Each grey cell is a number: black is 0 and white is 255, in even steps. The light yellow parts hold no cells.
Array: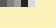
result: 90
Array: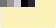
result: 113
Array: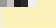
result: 152
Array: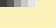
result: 63
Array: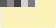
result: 91
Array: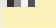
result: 231
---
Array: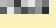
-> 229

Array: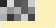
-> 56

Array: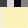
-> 218

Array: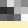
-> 86

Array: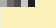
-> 107

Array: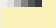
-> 225
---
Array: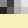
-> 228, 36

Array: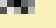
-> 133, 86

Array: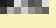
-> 220, 70

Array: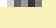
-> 128, 253

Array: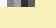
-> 94, 251

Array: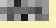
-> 151, 181

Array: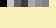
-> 129, 7

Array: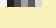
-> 217, 245

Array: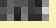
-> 142, 70

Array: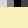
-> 67, 216
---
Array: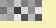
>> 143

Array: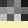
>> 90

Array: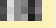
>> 219

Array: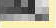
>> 103

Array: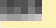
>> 70

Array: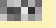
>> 187

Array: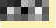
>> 48

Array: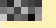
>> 37
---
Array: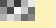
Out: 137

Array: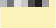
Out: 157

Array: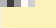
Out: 208

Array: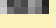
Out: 49

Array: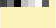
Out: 92

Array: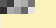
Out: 229

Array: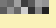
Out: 33

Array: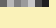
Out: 32

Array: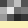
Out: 55
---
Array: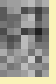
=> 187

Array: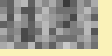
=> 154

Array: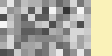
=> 215

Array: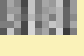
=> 197

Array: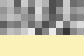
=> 203

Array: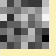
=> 56

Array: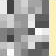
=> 164
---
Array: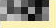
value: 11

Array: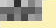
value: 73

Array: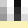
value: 218

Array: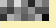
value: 118

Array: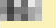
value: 95

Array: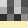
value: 116

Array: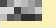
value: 48

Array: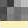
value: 124

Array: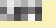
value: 132
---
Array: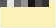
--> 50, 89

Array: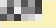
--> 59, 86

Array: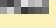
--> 136, 167

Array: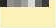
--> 62, 38

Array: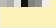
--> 238, 185

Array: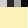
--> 10, 207

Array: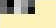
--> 84, 114

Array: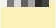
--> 68, 244

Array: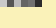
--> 44, 201

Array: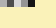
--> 20, 177
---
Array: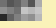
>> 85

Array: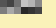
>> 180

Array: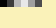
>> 159

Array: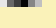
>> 134

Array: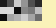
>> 79

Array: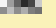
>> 70
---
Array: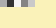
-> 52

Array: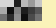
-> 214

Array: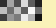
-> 164

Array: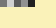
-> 209

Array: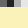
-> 35

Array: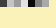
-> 196

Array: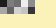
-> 125

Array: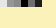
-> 150

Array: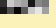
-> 202
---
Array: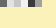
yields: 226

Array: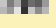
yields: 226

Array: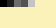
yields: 0

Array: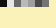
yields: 104

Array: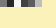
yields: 40

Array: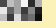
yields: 59

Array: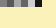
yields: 88

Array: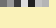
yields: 60

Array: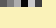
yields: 128

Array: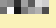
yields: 20
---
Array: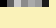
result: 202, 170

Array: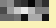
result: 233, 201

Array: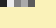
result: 237, 170

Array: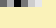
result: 232, 205

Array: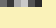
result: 201, 170

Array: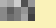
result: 205, 178

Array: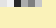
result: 242, 227

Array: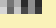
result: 213, 199
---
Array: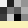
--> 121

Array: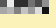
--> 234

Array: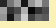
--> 51

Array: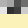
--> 164

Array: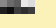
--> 107

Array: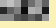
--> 97

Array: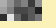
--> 129

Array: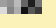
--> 145

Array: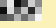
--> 218

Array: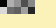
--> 176
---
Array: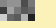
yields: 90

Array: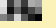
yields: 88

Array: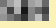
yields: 134

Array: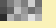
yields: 164

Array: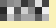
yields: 164

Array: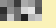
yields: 33

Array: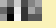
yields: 51

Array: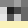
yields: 87

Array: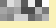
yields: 105
